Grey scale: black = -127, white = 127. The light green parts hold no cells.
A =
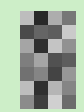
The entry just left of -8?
45
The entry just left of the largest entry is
-65
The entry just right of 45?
-8
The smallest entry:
-87
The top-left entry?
61
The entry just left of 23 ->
-59
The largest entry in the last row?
80
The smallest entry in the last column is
-34

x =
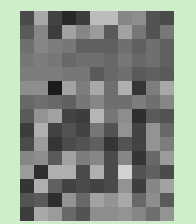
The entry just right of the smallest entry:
34
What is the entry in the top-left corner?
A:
-52
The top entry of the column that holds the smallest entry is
-60
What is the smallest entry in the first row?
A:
-87
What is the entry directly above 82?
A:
6
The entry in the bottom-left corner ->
-66
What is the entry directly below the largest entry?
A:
19
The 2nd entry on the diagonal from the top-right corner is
-44
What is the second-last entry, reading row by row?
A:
-16
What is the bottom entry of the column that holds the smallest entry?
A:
27
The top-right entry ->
-52
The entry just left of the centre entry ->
-66
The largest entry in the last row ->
40
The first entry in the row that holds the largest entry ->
27
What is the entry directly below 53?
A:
-8
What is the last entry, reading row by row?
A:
19
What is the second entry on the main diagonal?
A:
6
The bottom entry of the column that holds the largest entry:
19
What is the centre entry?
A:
53
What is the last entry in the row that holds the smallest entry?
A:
40
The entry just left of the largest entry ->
-52
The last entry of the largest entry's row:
-52
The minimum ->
-100
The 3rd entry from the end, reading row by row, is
6

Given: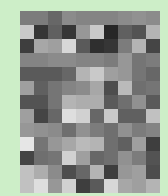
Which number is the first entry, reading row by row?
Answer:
-3
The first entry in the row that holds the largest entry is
102
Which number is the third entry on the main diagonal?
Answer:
31
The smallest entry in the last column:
-65
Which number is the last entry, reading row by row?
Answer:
52
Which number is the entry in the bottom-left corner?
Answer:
65
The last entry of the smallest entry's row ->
52
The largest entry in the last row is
94
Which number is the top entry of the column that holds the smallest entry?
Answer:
4
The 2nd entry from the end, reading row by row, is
31
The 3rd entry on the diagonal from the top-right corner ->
-3
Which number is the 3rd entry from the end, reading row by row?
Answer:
39
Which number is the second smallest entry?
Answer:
-80
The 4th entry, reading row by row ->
11
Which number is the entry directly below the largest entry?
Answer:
-58
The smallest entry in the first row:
-24
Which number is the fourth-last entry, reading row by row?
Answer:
87
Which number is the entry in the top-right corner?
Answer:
11
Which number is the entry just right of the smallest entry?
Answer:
-31
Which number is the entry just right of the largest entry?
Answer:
-10
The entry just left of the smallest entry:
73
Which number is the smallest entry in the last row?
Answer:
-65
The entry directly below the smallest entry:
-73

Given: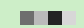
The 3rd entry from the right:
58
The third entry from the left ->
-92
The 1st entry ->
-17

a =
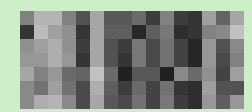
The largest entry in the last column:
65
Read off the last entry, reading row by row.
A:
23
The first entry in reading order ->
1
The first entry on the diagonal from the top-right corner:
38
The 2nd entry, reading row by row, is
52
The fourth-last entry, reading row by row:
-81
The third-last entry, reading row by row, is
23
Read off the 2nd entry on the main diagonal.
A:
59
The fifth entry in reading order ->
-45
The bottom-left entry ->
9
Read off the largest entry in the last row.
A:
52
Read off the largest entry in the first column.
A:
38
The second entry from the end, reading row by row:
-33
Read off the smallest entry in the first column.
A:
-74
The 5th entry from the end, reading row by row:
-66

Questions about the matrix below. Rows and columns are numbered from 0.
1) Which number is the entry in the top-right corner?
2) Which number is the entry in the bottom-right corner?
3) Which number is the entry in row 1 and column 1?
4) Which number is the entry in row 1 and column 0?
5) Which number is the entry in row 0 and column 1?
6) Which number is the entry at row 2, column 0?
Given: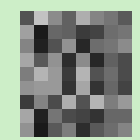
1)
-38
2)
4
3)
-101
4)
32
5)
66
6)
4

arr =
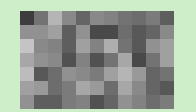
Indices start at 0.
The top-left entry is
-66
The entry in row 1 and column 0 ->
17
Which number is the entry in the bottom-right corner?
-4
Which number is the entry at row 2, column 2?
2
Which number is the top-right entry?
-33
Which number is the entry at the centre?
-46
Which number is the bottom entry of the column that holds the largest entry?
17
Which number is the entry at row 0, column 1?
-12
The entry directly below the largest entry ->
39
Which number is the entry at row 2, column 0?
68
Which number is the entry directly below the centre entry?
-4
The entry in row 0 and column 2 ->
53
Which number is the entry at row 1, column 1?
17
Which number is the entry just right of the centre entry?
-12
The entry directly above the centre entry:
2

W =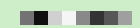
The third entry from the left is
80
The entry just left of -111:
-12
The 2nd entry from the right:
-40

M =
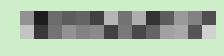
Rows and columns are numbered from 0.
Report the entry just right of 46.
-76
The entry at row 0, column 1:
-98
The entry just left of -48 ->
2
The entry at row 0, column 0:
18
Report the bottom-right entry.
81
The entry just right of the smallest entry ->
-19
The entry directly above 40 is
26
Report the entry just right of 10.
-62

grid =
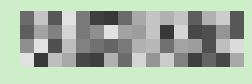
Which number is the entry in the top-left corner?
-20
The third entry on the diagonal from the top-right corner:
-48
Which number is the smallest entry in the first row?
-71
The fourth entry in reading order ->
97
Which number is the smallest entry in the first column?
-33
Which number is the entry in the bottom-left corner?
97
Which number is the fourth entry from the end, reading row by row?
-64
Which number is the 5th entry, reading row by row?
-6
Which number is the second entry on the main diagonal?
35
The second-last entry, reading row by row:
-56
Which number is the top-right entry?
-40
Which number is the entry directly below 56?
21
